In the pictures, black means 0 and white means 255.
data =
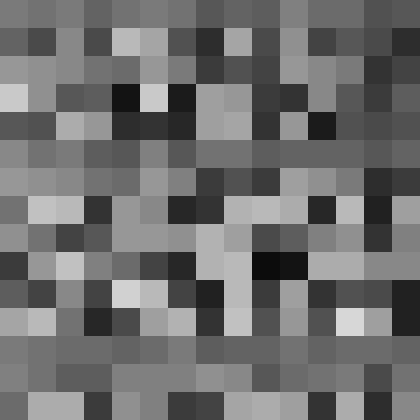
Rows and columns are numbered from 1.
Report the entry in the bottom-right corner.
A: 136
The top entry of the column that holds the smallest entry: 93
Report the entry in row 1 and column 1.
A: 122
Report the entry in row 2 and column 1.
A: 99
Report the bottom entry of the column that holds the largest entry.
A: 172
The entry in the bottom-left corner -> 107
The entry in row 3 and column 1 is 151
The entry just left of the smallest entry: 185
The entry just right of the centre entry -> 178
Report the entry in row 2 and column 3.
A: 136
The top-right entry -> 87
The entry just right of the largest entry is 159
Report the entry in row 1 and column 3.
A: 122
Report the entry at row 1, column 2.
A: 114
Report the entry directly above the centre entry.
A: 59
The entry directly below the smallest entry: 59
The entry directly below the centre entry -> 178
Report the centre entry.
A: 51
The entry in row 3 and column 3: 136

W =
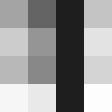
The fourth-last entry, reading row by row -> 246
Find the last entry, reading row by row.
253
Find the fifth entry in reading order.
204
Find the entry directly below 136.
233
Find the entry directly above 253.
212

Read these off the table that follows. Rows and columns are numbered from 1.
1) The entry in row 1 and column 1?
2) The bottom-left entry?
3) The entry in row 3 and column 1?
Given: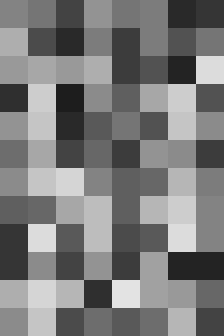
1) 131
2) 139
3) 153

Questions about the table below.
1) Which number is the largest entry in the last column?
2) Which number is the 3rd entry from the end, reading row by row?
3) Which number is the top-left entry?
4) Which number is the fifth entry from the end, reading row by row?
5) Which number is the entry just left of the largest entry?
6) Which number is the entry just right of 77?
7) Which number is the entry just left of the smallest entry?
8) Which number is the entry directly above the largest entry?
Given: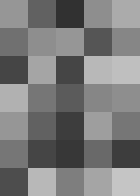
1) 197
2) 126
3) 150
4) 77
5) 165
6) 184
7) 97
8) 61

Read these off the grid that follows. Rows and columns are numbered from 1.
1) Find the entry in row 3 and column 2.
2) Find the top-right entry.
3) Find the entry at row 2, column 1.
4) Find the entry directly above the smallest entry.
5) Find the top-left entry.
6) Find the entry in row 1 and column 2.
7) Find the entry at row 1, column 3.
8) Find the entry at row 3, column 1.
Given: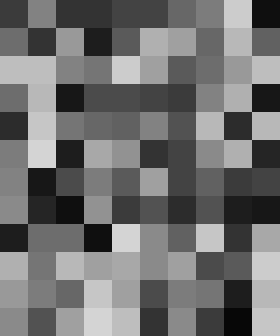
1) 190
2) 15
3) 109
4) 29
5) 59
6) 130
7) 51
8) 190

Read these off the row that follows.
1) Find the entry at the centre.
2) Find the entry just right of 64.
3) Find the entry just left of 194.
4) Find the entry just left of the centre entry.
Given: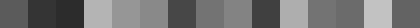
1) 115
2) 174
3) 107
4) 71

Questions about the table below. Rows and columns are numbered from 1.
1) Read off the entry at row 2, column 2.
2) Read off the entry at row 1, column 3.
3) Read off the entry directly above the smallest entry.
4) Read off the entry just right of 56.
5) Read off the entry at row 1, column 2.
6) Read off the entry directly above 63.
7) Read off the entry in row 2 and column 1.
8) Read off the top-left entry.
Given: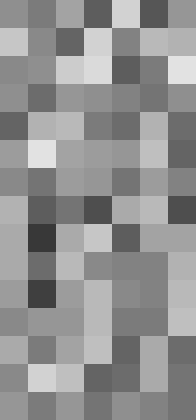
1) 137
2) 163
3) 93
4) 170
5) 123
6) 108
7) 198
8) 143
